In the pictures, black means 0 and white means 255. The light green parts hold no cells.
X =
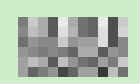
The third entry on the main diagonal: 136
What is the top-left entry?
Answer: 124
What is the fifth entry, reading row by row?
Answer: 233
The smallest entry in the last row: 57
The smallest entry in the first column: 113
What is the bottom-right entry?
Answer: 113
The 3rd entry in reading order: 171
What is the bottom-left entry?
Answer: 160
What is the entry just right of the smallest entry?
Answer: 190
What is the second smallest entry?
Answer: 69
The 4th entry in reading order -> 91
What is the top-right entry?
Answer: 202
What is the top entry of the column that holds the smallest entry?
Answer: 233
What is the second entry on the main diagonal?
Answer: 190

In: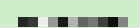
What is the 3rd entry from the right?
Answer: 64
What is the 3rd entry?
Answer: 238
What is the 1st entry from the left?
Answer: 37

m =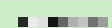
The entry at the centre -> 101
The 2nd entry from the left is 234
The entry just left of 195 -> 175

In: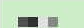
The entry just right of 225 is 136
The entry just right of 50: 225

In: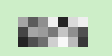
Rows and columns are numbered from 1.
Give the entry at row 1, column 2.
91
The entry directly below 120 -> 207
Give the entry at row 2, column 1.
69
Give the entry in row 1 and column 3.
143
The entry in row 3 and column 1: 36
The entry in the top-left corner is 165

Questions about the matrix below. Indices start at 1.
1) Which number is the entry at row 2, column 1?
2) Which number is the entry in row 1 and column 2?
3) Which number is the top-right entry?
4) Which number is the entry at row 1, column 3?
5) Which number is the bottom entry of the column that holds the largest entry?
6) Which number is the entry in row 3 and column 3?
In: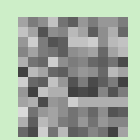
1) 194
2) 124
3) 124
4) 142
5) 104
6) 124

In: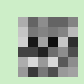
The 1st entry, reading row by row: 173
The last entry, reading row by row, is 162
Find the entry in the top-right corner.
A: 131
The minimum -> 14
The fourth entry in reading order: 100
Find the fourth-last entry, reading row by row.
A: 120
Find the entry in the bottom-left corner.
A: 153
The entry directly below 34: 153
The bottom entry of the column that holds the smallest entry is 78
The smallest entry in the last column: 46
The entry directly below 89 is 153

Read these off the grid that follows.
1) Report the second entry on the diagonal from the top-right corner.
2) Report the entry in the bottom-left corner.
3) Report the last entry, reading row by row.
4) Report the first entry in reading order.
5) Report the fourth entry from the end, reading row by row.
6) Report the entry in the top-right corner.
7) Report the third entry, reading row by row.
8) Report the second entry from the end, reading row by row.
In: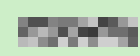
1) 111
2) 185
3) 99
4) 131
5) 207
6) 195
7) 80
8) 164

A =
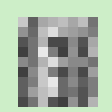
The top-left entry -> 200
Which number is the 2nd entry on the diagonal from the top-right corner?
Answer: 146
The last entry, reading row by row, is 179
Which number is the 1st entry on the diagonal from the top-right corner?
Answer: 115
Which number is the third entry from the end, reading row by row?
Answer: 146
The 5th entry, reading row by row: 190
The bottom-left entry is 73
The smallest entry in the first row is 95
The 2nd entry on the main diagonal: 105
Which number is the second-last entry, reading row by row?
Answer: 83
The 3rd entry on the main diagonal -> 179
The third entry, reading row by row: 167

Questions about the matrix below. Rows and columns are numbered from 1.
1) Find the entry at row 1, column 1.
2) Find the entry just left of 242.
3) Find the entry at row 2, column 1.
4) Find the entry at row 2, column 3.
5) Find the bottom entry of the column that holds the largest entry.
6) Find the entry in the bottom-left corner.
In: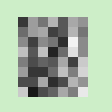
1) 55
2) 46
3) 108
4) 168
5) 126
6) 202
